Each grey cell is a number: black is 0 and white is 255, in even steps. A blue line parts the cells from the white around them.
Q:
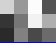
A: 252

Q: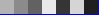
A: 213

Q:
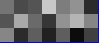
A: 146

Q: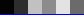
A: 227

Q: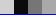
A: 118

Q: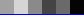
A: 106

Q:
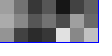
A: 66

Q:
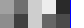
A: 237

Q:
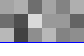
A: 131

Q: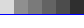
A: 76
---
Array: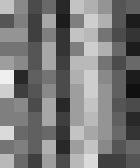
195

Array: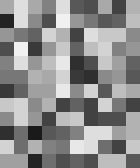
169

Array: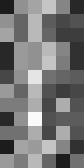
28

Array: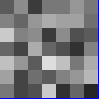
91

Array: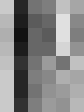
202
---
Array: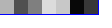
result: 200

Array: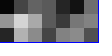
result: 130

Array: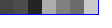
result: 128

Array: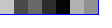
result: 5

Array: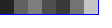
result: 57

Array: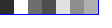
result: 225

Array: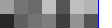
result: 62

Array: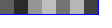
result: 115
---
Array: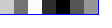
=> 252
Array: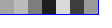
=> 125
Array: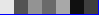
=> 147
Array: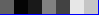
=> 25
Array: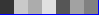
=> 172
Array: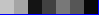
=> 20
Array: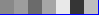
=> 107
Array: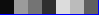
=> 116
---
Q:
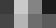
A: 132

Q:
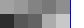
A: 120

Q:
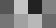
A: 34

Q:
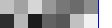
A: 107

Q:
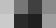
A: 64

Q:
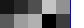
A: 196

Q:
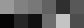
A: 47

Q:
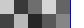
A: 213

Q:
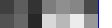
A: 134

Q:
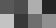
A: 174
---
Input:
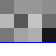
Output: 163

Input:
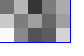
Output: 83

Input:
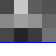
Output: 37

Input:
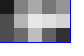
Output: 190

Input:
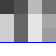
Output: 101

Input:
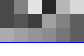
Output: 140

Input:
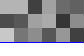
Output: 87

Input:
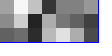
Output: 225

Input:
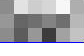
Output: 60
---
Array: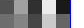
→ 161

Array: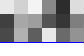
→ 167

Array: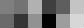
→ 115

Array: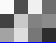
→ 201

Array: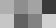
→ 142

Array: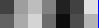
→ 158
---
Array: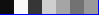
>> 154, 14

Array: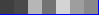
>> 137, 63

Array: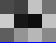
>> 115, 94

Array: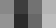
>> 180, 148

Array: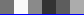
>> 172, 116

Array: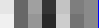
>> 138, 240
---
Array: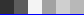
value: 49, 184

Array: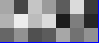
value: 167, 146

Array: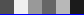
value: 80, 27

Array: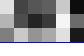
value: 224, 25

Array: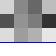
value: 211, 230

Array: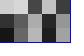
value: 206, 162

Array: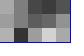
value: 169, 169

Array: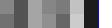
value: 134, 28

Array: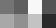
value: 116, 42

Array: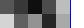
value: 86, 169
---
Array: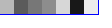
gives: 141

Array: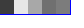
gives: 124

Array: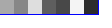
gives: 135

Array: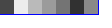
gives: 137

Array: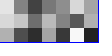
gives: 142

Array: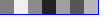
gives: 139

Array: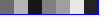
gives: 128

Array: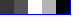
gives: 84

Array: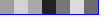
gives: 159

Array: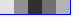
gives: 144
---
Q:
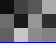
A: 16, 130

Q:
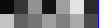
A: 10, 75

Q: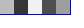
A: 188, 158

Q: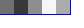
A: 112, 171

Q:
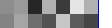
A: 141, 70

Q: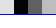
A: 226, 189
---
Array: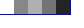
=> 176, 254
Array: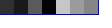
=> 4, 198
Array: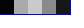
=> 202, 202
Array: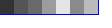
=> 156, 229
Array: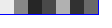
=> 73, 236
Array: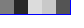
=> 220, 220
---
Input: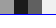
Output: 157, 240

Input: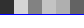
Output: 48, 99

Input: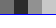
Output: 112, 200

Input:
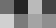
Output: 111, 143

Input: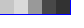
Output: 198, 50

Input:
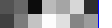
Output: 83, 156

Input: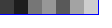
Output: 60, 206
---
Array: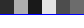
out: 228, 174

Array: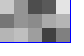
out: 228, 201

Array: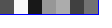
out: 248, 172

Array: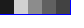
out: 209, 140

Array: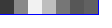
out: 242, 190

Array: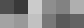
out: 203, 193

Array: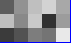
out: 233, 211
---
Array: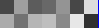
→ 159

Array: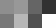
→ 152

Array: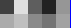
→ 223

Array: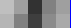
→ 159

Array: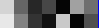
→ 101

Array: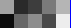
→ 42

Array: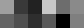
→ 57

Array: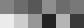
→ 108

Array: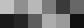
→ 143
